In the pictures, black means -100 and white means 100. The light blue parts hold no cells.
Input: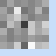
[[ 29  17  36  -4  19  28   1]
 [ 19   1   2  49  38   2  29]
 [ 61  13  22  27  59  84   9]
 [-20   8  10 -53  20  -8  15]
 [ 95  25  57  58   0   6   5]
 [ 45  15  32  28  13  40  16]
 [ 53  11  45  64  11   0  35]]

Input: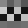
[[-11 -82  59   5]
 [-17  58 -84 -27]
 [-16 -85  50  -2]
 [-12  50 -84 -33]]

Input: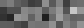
[[-26 -61 -55 -11]
 [-27 -70 -37  -2]
 [-39  17 -38 -25]
 [-49  10   7 -33]
 [ -7 -23  -1 -52]
 [-10   3   4 -47]
 [ -9 -75 -28  12]
 [ 13 -18  -3 -30]
 [-33  24  18   3]
 [  3  -6 -34 -51]
 [-14 -23  55 -17]
 [ 14 -21  17 -14]]

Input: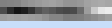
[[ 22 -40   1]
 [ 26 -66   3]
 [ 24 -84   4]
 [ 26 -77  12]
 [ 23 -59  17]
 [ 21 -36  21]
 [ 14 -25  25]
 [  4 -31  27]
 [  4 -40  23]
 [ -4 -44  16]
 [ -3 -41  16]
 [ -1 -17  19]
 [  5  23  27]
 [ 10  58  31]
 [ 17  80  33]
 [ 24  85  30]]

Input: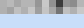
[[ 38  39]
 [ 28  45]
 [ 50  31]
 [ 38  42]
 [ 55  42]
 [ 24  18]
 [ 54  57]
 [ 31  14]
 [ -9 -53]
 [ 50  17]
 [ 38  10]
 [ 57  43]]

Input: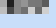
[[ 49  33]
 [-43 -75]
 [  6   5]
 [-12  16]
 [ 61  -6]
 [-16  -7]
 [ 62 -29]]

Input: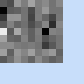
[[-31  25   9  27  84 -30 -55 -97 -29]
 [-13 -25  10 -20 -29   1  16 -27 -39]
 [ 13  18  -3 -24  32 -21  17 -23  20]
 [ -4   4  -7   2  -5 -12  -9 -10  -1]
 [-22  25  -3 -25 -25 -39 -47 -42  28]
 [  7  -5 -10  -5  -2 -20  -1  -3  -1]
 [-11   8 -54 -35 -98   5 -20  19   8]
 [-25  20 -30 -20   3 -65 -45  -9 -10]
 [-15 -23  -8  -9  -2   6  -7  -9   6]]

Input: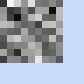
[[-51  29 -40 -32  -7  47  22  15 -61]
 [  7 -22  -9  43 -20  41 -50 -56  92]
 [  4 -67   3  59 -26  -3 -90 -43  63]
 [-28  24   4  23  31 -22 -15   1  17]
 [ 19  25  44  17 -20 -13  42 -39  76]
 [ 81  38  27 -23  -6 -49  60  26  -4]
 [ 12 -27 -34 -11 -25  48 -19  29 -11]
 [  2 -23 -13  48 -30  53 -24 -88   7]
 [-31  10  11 -14  43  23  46  48 -19]]

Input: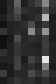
[[-80 -52 -81 -73 -63 -87 -88 -58 -86 -76 -84 -81]
 [-70 -79 -77 -71 -75 -74 -79 -73 -73 -63 -65 -68]
 [-59 -68 -48 -51 -60 -57 -40 -67 -70 -50 -37 -22]
 [-67 -69 -70 -78 -68 -69 -70 -70 -63 -73 -63 -77]
 [-64 -40 -64 -48 -68 -72 -63   9 -40 -69 -69 -62]
 [-73 -60 -73 -64 -70 -74 -69 -59 -70 -61 -71 -48]
 [-64 -40  -1  80 -56 -51 -53  18 -57  44 -40   5]
 [-75 -67 -79 -73 -74 -72 -78 -75 -75 -79 -65 -58]]
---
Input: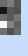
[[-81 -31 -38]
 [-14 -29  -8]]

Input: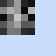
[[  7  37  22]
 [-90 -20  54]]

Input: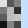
[[ -4  46 -64]
 [-26  48  54]]

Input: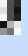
[[ 74 -39 -85]
 [ 91 -39 -74]]

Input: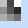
[[ 12 -33 -68]
 [ 36  12 -11]]

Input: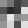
[[-36 -68 -55]
 [  5  80   9]]

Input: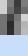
[[ 62 -15 -47]
 [-10 -48  -8]]

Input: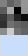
[[-29  33 -99]
 [-57 -28 -72]]
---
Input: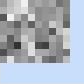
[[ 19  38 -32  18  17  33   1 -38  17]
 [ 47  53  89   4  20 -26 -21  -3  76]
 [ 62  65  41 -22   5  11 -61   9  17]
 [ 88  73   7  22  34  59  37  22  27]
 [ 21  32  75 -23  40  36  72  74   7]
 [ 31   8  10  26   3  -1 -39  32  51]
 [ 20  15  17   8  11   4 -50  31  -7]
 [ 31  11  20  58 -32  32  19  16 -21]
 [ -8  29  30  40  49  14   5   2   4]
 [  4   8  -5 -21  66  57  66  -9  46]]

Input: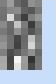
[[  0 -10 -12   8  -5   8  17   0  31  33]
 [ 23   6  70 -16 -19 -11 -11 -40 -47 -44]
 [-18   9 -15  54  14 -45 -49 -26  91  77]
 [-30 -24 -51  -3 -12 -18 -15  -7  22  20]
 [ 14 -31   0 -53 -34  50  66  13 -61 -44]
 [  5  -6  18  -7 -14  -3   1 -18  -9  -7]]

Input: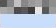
[[-32  33]
 [  4  27]
 [ 51 -40]
 [  6 -32]
 [ 19 -53]
 [ 27  80]
 [ -4 -30]
 [ 11  22]]

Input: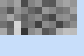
[[ 19  -2   7 -11  31]
 [  8 -32  30 -26 -16]
 [ 28  17   0  68  64]
 [-41   1 -25 -17 -59]
 [  3 -21  -3 -10   9]
 [ 15 -33   8 -50  23]
 [-29  19 -25  10 -33]
 [-32   7 -44  -1 -19]
 [ 18 -11   9 -45  36]
 [ 29  -3  14 -11  50]
 [ 17  28  -6   9  47]]

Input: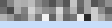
[[-29 -14  40]
 [  5 -42  19]
 [ 40  34 -16]
 [ 36   1  -6]
 [ 47  64  46]
 [  9  32  -6]
 [-12  11  89]
 [-36   5 -22]
 [ -1  68  54]
 [-33  -4 -20]
 [ 54  41  -8]
 [-17 -24  86]
 [ 30  30 -68]
 [-33  60  61]
 [-16   9  39]
 [ 13 -26   5]]

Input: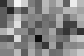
[[-62 -27 -28 -29  38 -30  10   2]
 [  0 -72  -1  14  65 -37  21   2]
 [ 92  -4  58  76   7  71  -8  45]
 [ 62 -38  14 -22   9 -15  -9 -26]
 [ -3  17   1   2 -33   3  19  33]
 [-22 -20   7 -35   1 -90 -20  -4]
 [ 44  39 -15 -10  -7   0 -57  32]
 [ 20   7  -4 -21  29  14  26 -14]
 [ 49  10  39  32 -36  -9 -40 -10]
 [-25  43 -19 -51 -59 -17  10  25]
 [ 86  40  17 -50 -20  43   5  37]
 [ 45  27  41  29 -61  56  14  58]]
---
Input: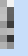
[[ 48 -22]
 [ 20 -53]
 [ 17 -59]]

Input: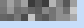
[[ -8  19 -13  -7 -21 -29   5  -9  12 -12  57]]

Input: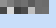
[[-45  68 -54 -41  49 -14 -12]]

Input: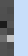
[[-37 -42]
 [-79 -34]
 [-13  52]
 [-36 -38]]

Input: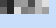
[[-18 -71  74  -1   8  45  25]]

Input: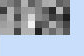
[[-53  38  -8  21  24   3 -28 -68  44 -49]
 [ 25  32   7  36  89 -36 -26  37  -9 -45]]
